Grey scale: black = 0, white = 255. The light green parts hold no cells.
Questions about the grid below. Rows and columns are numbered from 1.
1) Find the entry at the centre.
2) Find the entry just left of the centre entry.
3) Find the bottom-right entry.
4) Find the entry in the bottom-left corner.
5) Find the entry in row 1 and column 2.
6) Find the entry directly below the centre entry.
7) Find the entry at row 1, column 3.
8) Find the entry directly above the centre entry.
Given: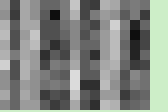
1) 155
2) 69
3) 113
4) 135
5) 69
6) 167
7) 167
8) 135

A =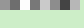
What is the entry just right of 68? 183
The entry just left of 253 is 110

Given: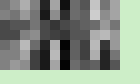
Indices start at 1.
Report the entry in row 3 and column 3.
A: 85
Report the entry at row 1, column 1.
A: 117
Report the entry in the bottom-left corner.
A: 129
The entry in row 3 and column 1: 73
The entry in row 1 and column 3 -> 174
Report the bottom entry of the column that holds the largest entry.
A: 97
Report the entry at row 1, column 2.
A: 141
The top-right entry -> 164
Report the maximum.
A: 205
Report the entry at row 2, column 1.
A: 129
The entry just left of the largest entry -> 97
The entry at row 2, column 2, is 117

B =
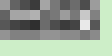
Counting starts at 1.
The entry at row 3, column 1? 87
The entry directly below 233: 120
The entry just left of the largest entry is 68
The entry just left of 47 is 59
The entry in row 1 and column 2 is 99
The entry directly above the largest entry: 200
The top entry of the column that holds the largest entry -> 77
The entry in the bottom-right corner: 138
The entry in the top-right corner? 156
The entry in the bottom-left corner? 147
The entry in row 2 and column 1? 99
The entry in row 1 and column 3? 77

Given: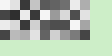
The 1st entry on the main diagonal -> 245
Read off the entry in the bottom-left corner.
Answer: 69
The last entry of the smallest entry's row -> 226
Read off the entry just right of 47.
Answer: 235
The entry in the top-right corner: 174
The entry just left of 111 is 99
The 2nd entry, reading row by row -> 226
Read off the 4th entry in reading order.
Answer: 196
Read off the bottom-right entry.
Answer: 69
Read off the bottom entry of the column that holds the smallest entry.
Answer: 186
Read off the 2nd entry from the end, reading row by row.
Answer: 123

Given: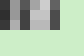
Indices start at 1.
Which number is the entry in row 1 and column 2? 152
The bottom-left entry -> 56
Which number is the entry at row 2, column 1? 47
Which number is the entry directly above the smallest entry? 56
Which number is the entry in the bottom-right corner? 76

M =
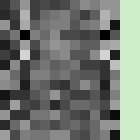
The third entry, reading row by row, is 148
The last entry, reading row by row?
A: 20
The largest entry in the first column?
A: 158
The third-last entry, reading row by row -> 105
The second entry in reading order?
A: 85
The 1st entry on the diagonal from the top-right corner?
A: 148
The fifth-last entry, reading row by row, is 85
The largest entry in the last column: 190
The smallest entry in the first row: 50
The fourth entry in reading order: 62
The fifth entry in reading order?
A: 73
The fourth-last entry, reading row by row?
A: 73
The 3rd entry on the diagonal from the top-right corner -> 126
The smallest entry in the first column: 20
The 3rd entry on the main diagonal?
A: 169

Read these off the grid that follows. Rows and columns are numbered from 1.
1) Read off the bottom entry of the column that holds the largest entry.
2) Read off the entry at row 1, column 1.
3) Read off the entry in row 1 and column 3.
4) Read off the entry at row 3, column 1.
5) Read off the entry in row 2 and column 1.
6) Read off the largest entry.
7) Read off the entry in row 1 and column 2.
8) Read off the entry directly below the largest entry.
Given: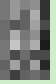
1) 62
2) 119
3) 131
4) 108
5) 119
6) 197
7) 152
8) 74

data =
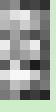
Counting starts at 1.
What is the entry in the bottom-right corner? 37
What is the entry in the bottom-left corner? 120
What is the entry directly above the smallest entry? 183
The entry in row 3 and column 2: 171
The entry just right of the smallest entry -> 68
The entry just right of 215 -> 89
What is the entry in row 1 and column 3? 59
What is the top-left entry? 120
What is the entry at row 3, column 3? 204
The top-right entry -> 47
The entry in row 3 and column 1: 183
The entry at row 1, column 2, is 141
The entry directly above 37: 120
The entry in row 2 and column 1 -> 192

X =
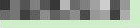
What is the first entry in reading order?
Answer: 55
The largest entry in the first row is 205
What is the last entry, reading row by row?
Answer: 171
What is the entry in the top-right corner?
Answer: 151
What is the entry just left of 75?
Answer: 140
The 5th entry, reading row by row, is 84
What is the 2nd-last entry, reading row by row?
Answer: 64
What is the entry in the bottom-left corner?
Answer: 107

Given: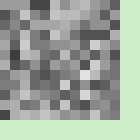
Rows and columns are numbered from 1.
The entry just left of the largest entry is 136
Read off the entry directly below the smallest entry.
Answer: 82
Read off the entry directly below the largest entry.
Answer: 145
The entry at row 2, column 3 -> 195
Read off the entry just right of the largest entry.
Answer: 186
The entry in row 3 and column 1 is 104
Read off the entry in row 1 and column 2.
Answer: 156
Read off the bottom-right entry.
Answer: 124
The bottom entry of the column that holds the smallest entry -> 175
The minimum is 61
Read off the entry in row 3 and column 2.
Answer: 136
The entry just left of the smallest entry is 145
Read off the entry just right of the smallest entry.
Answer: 186
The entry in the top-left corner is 156
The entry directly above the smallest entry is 94
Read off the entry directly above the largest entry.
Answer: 82
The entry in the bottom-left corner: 70
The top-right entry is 94
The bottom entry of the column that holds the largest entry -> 136
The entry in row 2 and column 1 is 82
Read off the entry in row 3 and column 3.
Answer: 104

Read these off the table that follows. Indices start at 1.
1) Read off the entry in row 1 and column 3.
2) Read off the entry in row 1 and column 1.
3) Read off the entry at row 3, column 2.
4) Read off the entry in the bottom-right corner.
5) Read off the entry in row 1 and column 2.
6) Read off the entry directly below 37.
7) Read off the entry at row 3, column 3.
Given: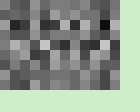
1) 82
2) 134
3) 37
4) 124
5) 93
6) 82
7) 60
